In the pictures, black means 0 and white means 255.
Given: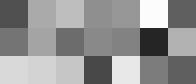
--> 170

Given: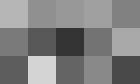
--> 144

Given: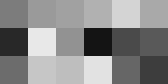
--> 154

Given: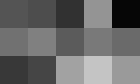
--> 77

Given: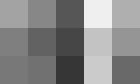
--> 135

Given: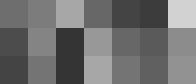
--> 124

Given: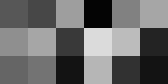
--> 71

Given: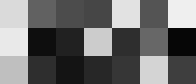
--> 97

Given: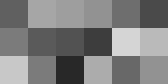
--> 166
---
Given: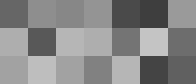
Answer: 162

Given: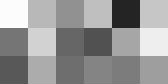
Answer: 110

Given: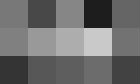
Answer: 94

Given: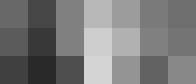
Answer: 78

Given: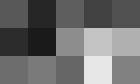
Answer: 102

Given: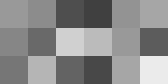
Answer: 99

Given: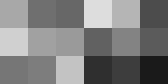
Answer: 195

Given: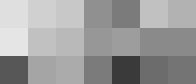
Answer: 171

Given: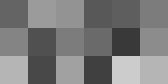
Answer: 161
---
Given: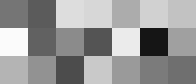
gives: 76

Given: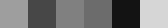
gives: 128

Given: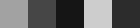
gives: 21

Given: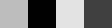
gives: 227

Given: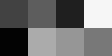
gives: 150

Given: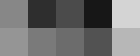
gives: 108
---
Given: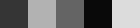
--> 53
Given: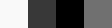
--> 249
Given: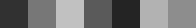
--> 49
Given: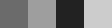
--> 107
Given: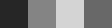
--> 38
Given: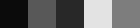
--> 11
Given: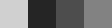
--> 208
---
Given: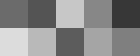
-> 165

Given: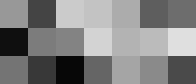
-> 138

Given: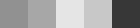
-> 200

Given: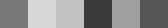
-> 159

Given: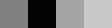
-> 164

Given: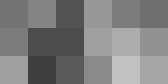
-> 193

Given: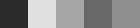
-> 104

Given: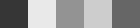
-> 205
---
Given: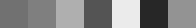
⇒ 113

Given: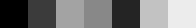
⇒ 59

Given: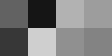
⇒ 98

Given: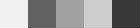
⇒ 161

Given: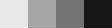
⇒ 165

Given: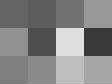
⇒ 92

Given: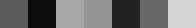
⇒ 91

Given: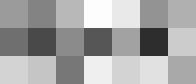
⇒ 86
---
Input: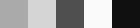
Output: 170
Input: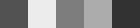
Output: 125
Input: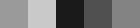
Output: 131
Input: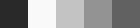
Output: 147
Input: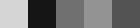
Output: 112
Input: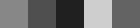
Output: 99
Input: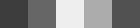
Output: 102
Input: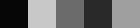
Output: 107
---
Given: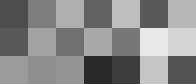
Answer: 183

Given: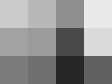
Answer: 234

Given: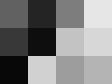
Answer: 230

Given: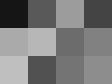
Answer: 68

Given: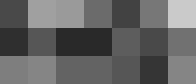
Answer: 202

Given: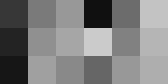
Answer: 195

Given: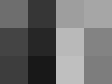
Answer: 166

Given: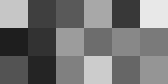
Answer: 232

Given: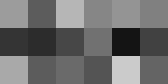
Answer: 128
